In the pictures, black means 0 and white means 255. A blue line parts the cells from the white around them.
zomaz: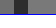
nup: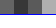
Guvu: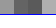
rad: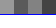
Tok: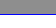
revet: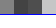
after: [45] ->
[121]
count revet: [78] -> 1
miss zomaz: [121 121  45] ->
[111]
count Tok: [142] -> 4

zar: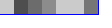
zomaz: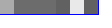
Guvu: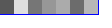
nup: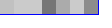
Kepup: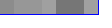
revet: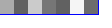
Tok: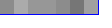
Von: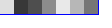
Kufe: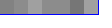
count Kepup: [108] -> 0
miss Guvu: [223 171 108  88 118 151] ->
[183]
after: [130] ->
[140]
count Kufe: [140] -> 3
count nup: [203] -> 3
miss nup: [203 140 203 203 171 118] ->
[193]

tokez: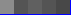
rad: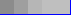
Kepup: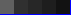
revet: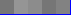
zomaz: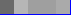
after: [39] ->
[30]
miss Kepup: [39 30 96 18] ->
[48]

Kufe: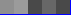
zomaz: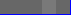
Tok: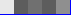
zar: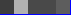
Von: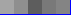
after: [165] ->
[143]
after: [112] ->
[93]
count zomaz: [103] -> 4
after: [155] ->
[73]
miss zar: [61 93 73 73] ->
[177]

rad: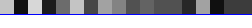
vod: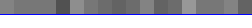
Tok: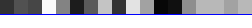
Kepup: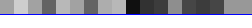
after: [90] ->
[196]
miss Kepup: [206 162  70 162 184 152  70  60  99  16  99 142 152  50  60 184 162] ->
[173]

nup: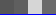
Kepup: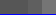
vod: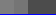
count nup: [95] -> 1
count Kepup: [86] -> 2
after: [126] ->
[117]
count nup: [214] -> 1
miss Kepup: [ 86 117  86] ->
[95]
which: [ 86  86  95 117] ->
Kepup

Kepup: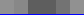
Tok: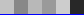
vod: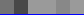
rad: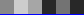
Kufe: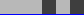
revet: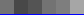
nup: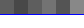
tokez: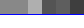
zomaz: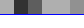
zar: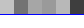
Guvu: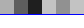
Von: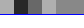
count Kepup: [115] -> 1
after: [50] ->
[94]
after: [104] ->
[175]
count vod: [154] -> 3
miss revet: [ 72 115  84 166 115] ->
[126]
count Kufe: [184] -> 4
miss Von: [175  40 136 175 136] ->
[104]

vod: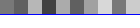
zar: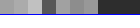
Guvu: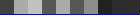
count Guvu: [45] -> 2
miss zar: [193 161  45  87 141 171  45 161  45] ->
[152]
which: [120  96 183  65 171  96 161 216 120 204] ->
vod
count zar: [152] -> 1

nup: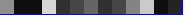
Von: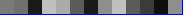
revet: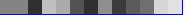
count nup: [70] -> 2
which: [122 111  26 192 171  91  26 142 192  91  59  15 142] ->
Von
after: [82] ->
[48]
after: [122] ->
[111]
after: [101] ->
[48]
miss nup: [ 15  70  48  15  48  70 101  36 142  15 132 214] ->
[202]

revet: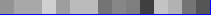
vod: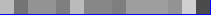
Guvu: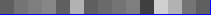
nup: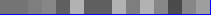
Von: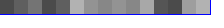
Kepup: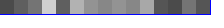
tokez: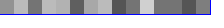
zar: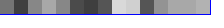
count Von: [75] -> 3
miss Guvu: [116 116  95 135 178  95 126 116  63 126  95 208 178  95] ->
[106]
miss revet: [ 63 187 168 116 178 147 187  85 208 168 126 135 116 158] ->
[196]

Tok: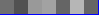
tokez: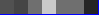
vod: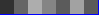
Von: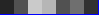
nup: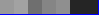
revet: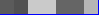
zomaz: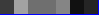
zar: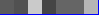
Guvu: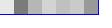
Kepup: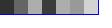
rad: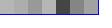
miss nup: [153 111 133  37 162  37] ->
[143]
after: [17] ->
[37]
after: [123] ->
[182]
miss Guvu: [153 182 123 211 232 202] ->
[192]

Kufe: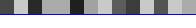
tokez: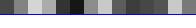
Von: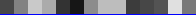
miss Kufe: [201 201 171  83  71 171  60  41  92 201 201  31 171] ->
[162]
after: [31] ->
[162]
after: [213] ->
[171]
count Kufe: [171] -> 3

